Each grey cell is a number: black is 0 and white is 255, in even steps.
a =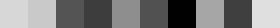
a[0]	215
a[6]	1
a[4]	142
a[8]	63

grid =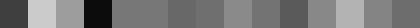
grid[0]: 63
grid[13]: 132
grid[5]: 119
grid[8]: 138
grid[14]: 109

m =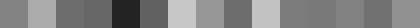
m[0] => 131
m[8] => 109
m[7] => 151
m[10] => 123

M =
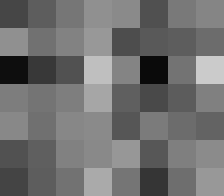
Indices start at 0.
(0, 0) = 70
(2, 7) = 203
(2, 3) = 191
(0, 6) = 121
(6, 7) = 152
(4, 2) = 135
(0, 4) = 138
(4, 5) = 123
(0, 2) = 118
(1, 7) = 108
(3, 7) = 128
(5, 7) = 139
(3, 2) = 126
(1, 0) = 144
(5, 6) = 127
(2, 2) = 81

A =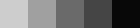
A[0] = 205
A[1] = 160

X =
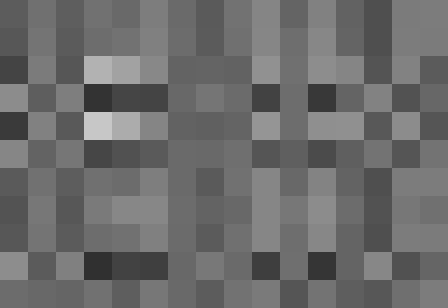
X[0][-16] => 92
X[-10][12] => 100
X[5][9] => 85
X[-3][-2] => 124
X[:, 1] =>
[112, 116, 123, 94, 129, 99, 113, 119, 116, 91, 104]
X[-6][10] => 95
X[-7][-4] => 144
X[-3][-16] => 87
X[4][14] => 140
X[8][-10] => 107
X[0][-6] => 100
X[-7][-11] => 133
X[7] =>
[83, 119, 87, 122, 135, 135, 108, 99, 104, 134, 119, 140, 108, 82, 119, 112]
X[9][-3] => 135
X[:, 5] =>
[125, 128, 136, 68, 133, 90, 126, 135, 128, 63, 119]
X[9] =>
[141, 91, 128, 48, 66, 63, 104, 120, 106, 62, 111, 53, 100, 135, 81, 101]
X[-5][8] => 113
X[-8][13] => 130
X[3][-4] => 100
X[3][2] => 126
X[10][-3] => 87
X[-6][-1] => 115
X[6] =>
[90, 113, 93, 112, 108, 126, 106, 90, 113, 134, 104, 131, 99, 79, 124, 124]
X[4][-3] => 88
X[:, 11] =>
[129, 135, 141, 56, 143, 75, 131, 140, 135, 53, 115]
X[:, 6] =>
[106, 108, 99, 104, 98, 106, 106, 108, 107, 104, 105]
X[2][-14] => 86
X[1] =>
[87, 116, 91, 109, 114, 128, 108, 91, 112, 134, 110, 135, 100, 79, 124, 123]
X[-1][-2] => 111
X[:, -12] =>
[105, 114, 162, 69, 172, 81, 108, 135, 113, 66, 94]

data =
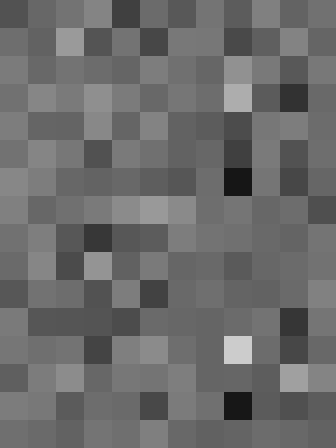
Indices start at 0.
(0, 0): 82
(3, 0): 113
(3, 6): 118
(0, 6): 88
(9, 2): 75
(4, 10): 125
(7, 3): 122
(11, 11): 117
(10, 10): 106
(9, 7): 105
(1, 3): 84
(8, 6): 125
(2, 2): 115
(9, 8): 90
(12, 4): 127
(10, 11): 129
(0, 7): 116
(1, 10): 131
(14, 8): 23
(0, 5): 107
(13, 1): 124
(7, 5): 153
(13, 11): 132
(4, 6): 98
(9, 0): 106
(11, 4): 76
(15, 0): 111
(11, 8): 107
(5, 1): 133
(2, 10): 88
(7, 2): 112
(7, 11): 79
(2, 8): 145
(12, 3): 68
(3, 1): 134
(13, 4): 119

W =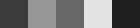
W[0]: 59
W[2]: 104
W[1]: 150

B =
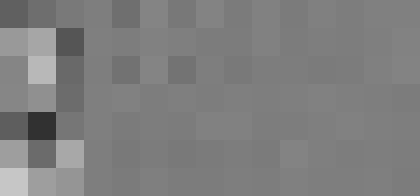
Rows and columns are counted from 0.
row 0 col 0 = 96
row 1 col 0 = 153
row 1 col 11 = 126
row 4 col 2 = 118
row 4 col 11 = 127
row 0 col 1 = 110
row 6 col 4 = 123
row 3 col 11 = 129
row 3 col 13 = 126
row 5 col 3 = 126
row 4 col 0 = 94
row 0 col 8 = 123
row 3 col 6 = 127
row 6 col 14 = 124
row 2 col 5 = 132
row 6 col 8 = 126
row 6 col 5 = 127
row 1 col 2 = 85
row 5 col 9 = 123
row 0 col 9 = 129
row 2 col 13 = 128
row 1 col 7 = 124
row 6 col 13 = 127
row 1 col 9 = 129
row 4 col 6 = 124
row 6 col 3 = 126
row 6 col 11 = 126
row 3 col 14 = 124
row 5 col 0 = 158
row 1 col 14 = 130
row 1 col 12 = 125
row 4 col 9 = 125
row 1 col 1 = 166
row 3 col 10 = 127

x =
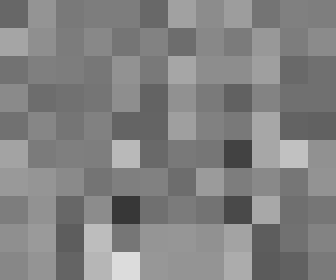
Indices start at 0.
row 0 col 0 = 103
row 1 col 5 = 130
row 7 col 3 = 140
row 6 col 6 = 109
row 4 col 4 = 100
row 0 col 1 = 148
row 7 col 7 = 115
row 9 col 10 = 97
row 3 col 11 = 112
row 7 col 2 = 103
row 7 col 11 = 118
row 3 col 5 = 99
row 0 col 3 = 125
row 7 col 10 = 111
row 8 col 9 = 93
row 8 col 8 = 163
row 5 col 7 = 118
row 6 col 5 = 129
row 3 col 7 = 122
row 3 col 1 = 109
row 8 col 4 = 118
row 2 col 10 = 105
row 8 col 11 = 131
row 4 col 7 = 129
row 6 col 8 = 125
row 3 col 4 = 142
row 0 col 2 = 121
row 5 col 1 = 123
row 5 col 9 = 167
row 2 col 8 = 141
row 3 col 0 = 138
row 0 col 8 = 157
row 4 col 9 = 167
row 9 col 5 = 151
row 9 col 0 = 135

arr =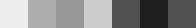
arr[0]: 238
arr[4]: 81
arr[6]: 80
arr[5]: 30
